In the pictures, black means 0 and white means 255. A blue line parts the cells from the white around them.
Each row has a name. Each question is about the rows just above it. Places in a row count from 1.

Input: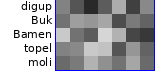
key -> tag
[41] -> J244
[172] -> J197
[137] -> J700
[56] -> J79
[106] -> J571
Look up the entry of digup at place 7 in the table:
J700
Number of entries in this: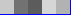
5
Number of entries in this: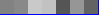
7

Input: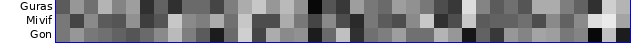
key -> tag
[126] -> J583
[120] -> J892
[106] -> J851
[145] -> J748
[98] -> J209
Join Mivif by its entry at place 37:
J209
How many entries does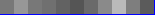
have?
11
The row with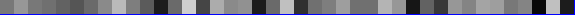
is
Gon
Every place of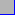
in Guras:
4 41
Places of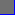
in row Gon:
4 23 26 27
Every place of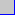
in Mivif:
9 14 27 30

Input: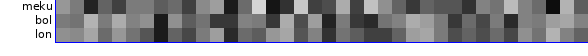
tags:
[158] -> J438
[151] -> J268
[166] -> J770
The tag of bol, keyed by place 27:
J438
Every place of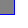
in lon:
19 37
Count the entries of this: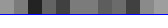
12
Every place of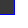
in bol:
12 13 16 22 29

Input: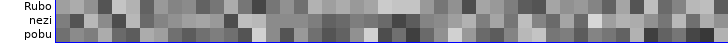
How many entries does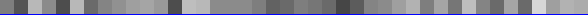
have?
42
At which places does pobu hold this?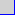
15 23 29
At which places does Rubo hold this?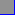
3 17 29 37

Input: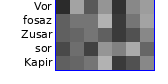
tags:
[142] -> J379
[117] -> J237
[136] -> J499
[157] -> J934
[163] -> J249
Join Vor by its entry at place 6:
J499
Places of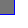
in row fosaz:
2 3 6
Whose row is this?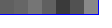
Zusar

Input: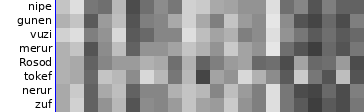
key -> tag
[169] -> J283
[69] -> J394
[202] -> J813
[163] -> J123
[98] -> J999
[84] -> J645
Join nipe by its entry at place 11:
J813
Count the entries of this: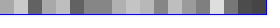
19

